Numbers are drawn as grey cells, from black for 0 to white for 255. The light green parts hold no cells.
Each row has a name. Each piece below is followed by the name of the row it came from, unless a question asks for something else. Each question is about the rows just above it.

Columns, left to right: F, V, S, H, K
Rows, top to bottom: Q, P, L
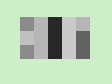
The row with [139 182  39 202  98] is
L
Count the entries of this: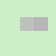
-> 2

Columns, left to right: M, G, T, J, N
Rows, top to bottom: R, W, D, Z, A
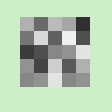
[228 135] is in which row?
A
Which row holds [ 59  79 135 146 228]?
D
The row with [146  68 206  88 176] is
Z
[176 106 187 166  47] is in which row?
R
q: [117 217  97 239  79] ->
W

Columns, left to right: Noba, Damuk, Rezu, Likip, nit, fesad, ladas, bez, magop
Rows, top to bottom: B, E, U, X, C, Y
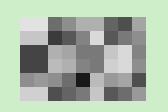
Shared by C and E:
[142]
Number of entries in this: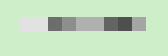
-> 9
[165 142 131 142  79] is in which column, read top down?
magop

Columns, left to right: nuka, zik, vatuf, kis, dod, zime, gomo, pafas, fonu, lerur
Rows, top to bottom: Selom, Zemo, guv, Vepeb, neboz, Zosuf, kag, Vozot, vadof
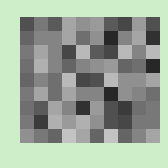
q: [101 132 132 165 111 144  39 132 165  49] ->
Zemo
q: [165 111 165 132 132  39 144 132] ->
Zosuf

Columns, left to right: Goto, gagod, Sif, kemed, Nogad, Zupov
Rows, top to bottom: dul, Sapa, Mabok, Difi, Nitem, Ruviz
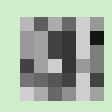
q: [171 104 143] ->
Ruviz
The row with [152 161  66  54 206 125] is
Mabok

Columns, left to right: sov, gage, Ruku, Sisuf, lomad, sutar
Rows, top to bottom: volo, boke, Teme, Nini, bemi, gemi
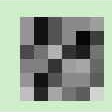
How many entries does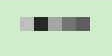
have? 5
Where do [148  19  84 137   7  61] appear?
boke
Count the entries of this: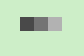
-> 3
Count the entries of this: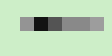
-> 6
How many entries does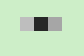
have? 3

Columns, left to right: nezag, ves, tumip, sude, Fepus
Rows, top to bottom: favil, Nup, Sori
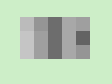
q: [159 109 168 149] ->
Sori
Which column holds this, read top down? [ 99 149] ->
Fepus
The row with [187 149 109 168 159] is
favil
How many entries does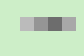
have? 4

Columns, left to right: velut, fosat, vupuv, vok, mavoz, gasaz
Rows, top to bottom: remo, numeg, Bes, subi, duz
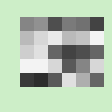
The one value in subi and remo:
[133]
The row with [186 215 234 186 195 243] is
numeg
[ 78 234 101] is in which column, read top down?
vupuv

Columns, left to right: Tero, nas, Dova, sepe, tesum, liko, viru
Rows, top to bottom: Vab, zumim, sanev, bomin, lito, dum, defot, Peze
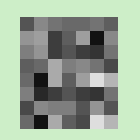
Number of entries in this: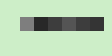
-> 6
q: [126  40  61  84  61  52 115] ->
dum

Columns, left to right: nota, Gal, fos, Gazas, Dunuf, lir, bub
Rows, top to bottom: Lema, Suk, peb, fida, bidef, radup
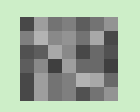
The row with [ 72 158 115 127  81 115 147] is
radup
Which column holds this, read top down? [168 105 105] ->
lir
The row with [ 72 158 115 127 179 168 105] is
bidef

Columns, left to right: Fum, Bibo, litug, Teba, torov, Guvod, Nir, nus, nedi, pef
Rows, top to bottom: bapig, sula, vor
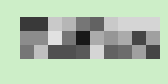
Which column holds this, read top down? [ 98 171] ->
Guvod
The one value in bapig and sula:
[118]
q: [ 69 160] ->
sula
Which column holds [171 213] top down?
Guvod
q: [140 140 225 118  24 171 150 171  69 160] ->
sula

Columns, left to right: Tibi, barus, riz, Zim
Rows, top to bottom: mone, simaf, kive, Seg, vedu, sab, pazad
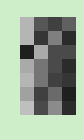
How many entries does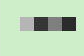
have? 4
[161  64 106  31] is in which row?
sab
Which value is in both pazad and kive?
[74]
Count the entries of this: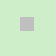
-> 1
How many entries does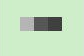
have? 3
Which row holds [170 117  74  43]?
Seg

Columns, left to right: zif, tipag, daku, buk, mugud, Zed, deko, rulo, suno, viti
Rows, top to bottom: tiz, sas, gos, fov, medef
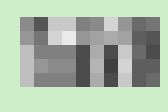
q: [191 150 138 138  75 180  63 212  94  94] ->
fov

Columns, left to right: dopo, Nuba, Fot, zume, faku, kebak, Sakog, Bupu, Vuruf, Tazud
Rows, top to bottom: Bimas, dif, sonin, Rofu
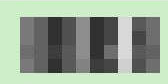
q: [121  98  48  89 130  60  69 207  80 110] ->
Rofu
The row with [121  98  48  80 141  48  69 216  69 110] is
dif
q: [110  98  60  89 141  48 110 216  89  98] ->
sonin
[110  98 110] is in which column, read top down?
Tazud

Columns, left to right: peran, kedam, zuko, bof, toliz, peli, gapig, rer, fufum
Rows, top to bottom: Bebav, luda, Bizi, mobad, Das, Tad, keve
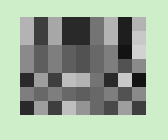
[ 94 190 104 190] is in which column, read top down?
bof
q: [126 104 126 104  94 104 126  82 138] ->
Tad
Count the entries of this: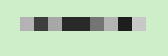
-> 9
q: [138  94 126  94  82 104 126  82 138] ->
mobad

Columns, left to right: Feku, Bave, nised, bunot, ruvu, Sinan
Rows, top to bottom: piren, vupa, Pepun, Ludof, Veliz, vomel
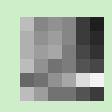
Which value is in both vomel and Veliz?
[114]
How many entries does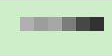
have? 6
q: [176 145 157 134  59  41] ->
vupa
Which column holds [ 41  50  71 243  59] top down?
Sinan
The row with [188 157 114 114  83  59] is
vomel

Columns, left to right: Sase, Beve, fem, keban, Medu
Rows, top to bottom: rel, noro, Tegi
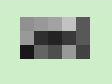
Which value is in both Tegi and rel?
[153]
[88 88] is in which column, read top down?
Medu
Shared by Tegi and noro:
[153]

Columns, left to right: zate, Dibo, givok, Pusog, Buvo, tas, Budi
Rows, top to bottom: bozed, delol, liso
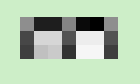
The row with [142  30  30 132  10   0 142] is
bozed
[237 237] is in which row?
delol
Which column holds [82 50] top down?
Pusog
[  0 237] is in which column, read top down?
tas

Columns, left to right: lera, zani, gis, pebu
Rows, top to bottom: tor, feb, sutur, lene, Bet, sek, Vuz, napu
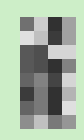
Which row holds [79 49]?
lene
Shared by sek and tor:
[49]
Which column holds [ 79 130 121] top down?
zani
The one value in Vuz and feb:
[223]

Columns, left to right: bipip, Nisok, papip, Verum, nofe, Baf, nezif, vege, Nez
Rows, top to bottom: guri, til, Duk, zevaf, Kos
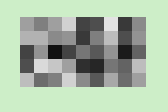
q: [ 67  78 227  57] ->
guri
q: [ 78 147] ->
til
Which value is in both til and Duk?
[147]
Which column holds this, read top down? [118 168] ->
nezif
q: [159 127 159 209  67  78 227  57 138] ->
guri

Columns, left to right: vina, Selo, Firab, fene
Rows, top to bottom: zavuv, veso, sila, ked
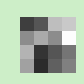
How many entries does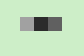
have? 3
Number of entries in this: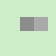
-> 2
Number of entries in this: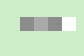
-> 4
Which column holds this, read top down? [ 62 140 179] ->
vina

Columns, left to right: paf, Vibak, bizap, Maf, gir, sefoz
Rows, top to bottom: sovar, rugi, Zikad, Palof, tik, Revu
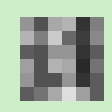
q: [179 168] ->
Palof
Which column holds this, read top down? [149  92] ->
paf
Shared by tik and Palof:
[82]
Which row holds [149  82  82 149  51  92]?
tik
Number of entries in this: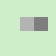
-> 2
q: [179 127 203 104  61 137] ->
rugi
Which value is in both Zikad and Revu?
[92]

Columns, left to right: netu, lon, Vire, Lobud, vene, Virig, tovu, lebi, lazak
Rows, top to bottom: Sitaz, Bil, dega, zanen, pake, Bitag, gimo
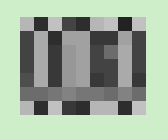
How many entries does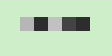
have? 5
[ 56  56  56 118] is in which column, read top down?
Vire

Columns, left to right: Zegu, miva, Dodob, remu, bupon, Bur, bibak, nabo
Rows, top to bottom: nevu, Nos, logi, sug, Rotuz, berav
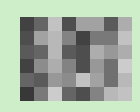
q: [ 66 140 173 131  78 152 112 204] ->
sug
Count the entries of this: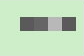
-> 4
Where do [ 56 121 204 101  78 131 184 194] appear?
berav
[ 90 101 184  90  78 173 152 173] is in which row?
logi
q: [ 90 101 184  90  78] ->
logi
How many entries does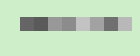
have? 8
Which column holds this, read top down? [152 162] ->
Bur

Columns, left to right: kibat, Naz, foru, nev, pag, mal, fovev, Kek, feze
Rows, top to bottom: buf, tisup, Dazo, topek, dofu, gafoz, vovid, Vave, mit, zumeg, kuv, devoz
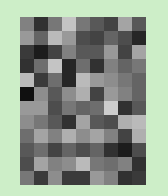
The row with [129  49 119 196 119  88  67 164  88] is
buf
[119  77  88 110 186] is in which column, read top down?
pag

